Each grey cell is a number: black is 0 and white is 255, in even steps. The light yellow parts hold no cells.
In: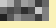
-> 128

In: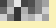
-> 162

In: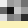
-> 44

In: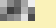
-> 75

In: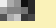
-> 70

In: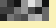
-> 104

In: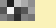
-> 117
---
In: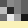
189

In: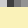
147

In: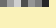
163

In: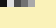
169

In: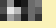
185

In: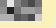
202

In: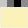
139
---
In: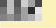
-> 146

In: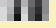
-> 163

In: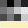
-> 119

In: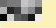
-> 208

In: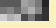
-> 176

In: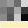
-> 84
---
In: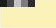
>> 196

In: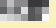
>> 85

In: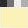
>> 116

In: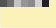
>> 138

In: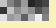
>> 180

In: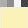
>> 142

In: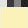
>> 58

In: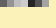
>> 36

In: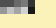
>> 164

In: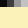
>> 63
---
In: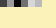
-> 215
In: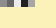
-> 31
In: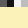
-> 243
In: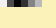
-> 132
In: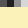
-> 144
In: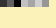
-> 207
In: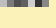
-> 53
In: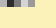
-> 212
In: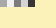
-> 212
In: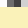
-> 65
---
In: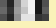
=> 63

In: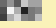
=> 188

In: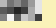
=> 61

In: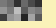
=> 89

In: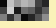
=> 141

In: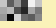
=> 136

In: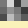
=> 91

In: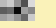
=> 203

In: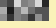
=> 83

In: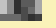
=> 62
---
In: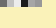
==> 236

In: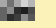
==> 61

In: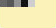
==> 147

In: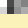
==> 145

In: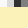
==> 50

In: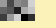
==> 209
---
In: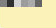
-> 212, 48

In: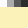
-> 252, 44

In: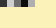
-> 206, 11

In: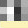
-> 254, 49

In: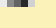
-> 235, 40

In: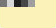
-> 216, 32

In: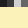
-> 208, 31

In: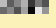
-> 231, 10

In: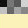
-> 210, 16
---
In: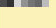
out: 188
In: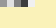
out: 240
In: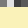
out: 90
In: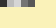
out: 87
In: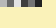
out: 34
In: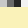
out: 242
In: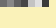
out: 58
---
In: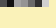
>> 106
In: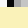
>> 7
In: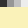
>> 150
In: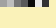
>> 11
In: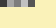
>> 125
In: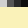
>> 86
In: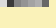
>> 163
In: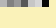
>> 198
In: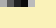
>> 35
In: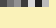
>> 217
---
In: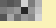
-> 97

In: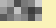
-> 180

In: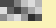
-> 73

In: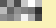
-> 88

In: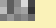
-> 162

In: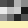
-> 80

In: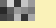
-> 106
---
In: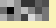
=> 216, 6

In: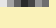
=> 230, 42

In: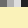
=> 221, 34

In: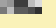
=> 220, 48

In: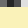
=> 223, 38

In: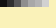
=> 209, 17
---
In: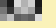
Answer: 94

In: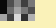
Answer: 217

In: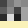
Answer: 30

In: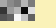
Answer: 247

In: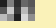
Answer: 31

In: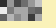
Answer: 139

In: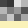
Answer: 100

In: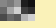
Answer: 90
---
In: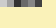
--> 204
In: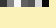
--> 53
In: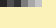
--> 38
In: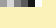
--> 158
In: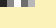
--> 37
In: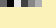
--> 105
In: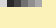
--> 215
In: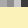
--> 170
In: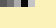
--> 89
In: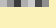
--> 189
